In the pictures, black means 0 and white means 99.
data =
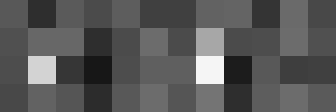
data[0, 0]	34
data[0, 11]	28
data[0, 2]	35
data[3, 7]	45
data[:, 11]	[28, 31, 25, 35]
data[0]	[34, 18, 35, 29, 36, 25, 25, 38, 39, 20, 41, 28]
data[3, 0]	28
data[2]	[30, 82, 21, 9, 30, 37, 37, 95, 11, 34, 24, 25]
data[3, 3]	17
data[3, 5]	42

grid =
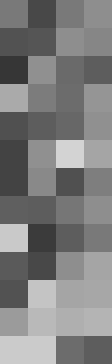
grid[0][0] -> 47
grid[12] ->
[79, 79, 42, 36]
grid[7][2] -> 46
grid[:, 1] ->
[28, 33, 56, 48, 36, 56, 53, 36, 23, 28, 76, 72, 79]
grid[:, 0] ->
[47, 32, 21, 66, 31, 26, 26, 37, 78, 35, 32, 60, 79]
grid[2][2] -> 41
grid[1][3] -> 52
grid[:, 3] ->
[55, 52, 36, 58, 56, 64, 49, 55, 47, 64, 65, 70, 36]
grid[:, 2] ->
[47, 55, 41, 42, 40, 82, 31, 46, 36, 55, 64, 68, 42]
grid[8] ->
[78, 23, 36, 47]
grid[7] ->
[37, 36, 46, 55]

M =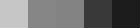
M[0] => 77
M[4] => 11
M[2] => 51

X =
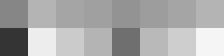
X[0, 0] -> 52
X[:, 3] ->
[62, 70]
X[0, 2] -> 64
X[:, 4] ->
[57, 43]
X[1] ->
[20, 92, 79, 70, 43, 72, 80, 95]

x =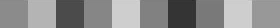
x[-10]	54
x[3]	52
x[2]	29
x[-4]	20

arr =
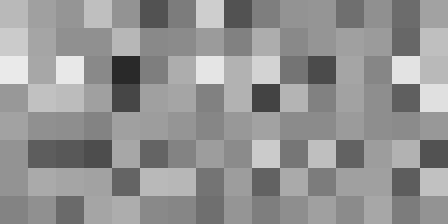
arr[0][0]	72
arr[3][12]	63
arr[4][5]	61
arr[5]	[57, 36, 34, 30, 65, 39, 51, 61, 54, 79, 46, 74, 38, 61, 69, 32]
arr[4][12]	60
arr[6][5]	72
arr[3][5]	62
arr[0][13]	56
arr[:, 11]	[58, 58, 29, 50, 54, 74, 48, 62]
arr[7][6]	52
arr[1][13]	60
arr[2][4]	16
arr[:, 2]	[58, 56, 90, 73, 55, 34, 64, 41]
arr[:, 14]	[42, 40, 88, 37, 54, 69, 36, 48]
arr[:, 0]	[72, 79, 91, 59, 63, 57, 57, 51]
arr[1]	[79, 64, 56, 56, 71, 53, 54, 60, 50, 67, 53, 58, 62, 60, 40, 74]
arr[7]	[51, 56, 41, 64, 67, 53, 52, 43, 58, 49, 55, 62, 54, 65, 48, 57]
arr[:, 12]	[43, 62, 64, 63, 60, 38, 62, 54]
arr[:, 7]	[80, 60, 89, 50, 52, 61, 45, 43]
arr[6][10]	66
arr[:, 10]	[57, 53, 45, 70, 54, 46, 66, 55]
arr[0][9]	49
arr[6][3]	63
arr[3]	[59, 75, 73, 62, 27, 62, 64, 50, 69, 26, 70, 50, 63, 55, 37, 87]
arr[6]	[57, 66, 64, 63, 39, 72, 71, 45, 61, 38, 66, 48, 62, 62, 36, 75]

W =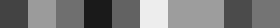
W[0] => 26
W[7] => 61
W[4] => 38

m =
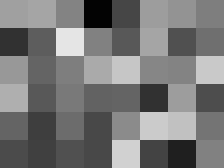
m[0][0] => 62
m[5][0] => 29
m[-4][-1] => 78
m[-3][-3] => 19
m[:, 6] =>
[57, 31, 51, 61, 75, 12]
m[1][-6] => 89
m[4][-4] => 54
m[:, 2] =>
[51, 89, 49, 47, 42, 31]
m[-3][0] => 68
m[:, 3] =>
[1, 50, 66, 38, 28, 28]
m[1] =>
[19, 36, 89, 50, 34, 64, 31, 43]
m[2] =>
[59, 39, 49, 66, 77, 52, 51, 78]

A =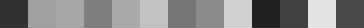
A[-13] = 19
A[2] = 65
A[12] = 28
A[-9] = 66

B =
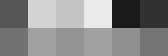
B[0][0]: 33
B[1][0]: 44
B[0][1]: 82
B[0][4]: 10

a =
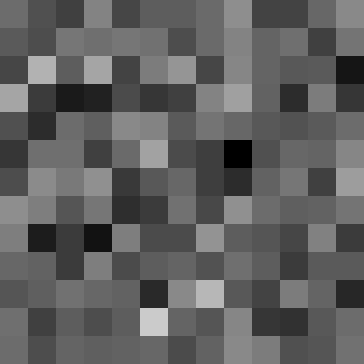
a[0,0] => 42
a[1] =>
[35, 30, 46, 43, 46, 44, 30, 41, 51, 39, 43, 25, 45]
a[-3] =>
[33, 37, 44, 40, 38, 16, 53, 71, 34, 26, 48, 39, 15]
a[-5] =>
[49, 11, 23, 7, 49, 29, 29, 57, 36, 33, 27, 50, 23]
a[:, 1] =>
[31, 30, 69, 23, 17, 43, 54, 49, 11, 38, 37, 25, 30]
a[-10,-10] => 13
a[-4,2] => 23
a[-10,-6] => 51
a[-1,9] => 48
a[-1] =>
[42, 30, 39, 37, 38, 40, 29, 38, 53, 48, 31, 33, 44]
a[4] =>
[31, 17, 42, 37, 53, 51, 35, 45, 40, 34, 32, 35, 42]
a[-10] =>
[64, 23, 10, 13, 29, 21, 25, 51, 62, 38, 17, 48, 21]
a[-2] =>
[43, 25, 36, 30, 36, 79, 39, 33, 52, 21, 19, 34, 42]
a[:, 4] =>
[27, 46, 26, 29, 53, 41, 22, 18, 49, 29, 38, 36, 38]
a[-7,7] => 24
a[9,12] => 35
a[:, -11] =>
[25, 46, 36, 10, 42, 43, 47, 33, 23, 23, 44, 36, 39]
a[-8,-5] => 0
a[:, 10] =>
[26, 43, 34, 17, 32, 40, 46, 37, 27, 23, 48, 19, 31]
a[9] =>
[40, 38, 23, 49, 29, 36, 39, 32, 43, 36, 23, 35, 35]
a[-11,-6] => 27
